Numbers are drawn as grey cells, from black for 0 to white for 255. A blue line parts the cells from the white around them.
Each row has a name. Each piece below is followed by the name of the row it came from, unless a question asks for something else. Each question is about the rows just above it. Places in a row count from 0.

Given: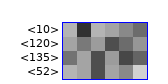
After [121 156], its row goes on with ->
[ 78 108 150]
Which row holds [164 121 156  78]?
<120>
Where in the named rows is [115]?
<135>, 0
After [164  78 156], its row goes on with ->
[ 71 100]

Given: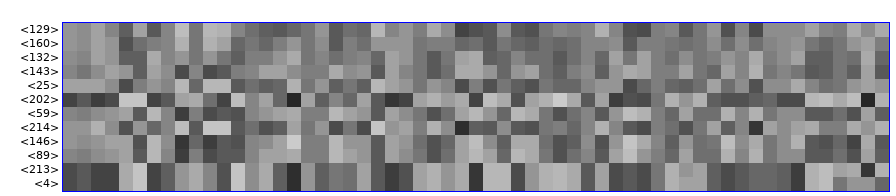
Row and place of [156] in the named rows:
<202>, 27
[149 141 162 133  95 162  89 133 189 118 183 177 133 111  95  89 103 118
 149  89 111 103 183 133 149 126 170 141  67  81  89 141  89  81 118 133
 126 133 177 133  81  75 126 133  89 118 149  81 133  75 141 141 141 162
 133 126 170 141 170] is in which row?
<129>
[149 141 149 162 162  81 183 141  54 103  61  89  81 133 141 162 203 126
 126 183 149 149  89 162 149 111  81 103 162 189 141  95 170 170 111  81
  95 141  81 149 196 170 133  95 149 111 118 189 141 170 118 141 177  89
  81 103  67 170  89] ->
<146>

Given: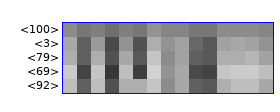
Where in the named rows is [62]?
<69>, 5
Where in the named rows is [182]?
<79>, 13
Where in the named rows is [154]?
<3>, 2
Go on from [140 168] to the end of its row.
[ 96  88 174 190 190 168]
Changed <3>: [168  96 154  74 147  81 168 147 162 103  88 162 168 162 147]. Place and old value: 6, [174]
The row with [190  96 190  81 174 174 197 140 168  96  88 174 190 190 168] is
<92>
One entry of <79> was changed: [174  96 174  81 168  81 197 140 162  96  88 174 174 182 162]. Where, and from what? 5, [88]

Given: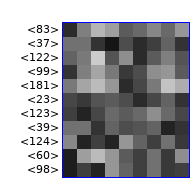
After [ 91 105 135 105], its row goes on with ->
[150]
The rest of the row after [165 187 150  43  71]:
[121 195 173]
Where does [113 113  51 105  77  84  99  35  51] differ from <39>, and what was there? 3, [99]
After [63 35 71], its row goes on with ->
[105  91 105 142 105  71]
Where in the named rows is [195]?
<181>, 7
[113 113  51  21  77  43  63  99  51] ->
<37>
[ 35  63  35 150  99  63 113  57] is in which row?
<124>

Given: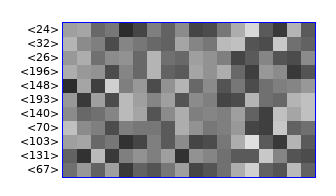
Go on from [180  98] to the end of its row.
[ 90 165 146 173 104  63 152 139  57  84]
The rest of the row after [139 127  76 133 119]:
[104  98 165 133 119 186 192  84  76 200 112  98]
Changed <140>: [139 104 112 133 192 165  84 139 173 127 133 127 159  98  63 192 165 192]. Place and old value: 4, [186]

